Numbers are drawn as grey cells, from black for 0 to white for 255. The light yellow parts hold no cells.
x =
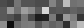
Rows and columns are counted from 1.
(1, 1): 76
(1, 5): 84
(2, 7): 213
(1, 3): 117
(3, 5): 72
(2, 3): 112
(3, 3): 63
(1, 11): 113
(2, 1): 90
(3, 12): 54
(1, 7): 76
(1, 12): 118
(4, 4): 123
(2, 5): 138
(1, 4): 84
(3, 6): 29

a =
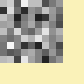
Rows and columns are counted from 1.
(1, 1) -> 187
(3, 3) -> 34
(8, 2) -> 88
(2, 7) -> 194
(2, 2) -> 219
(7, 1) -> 118
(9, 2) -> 195
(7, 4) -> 52
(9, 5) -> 162
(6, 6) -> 229
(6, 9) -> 155
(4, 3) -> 76
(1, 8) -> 121
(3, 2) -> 159
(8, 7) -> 94
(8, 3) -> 101
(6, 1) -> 130
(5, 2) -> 126
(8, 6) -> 130
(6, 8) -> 131

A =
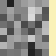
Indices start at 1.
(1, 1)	132
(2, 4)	133
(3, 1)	83
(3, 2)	151
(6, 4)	150
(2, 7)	84
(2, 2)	162
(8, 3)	118
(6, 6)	148
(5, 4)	111
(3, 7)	89
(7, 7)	151
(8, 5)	35
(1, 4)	156
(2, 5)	209
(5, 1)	177
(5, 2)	71

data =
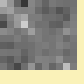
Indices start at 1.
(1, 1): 183
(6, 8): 118
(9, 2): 89
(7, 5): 112
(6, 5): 121
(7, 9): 130
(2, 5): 131
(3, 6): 124
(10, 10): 190
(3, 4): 168
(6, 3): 124
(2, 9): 84
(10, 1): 118
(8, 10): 105
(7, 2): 93
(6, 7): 116
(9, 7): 128
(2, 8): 104
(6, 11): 120
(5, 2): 131
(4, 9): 95
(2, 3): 130
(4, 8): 98
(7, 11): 116
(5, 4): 127
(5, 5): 158
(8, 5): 113
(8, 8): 118
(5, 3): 116

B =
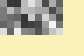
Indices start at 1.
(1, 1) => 150
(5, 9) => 218
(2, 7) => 162
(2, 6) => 167
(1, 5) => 226
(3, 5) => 202
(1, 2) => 55
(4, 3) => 154
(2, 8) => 77
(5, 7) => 138
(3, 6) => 108
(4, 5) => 63

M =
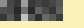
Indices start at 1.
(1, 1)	142
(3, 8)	88
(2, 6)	99
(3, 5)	89
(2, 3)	40
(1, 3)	55
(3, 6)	47
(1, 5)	57
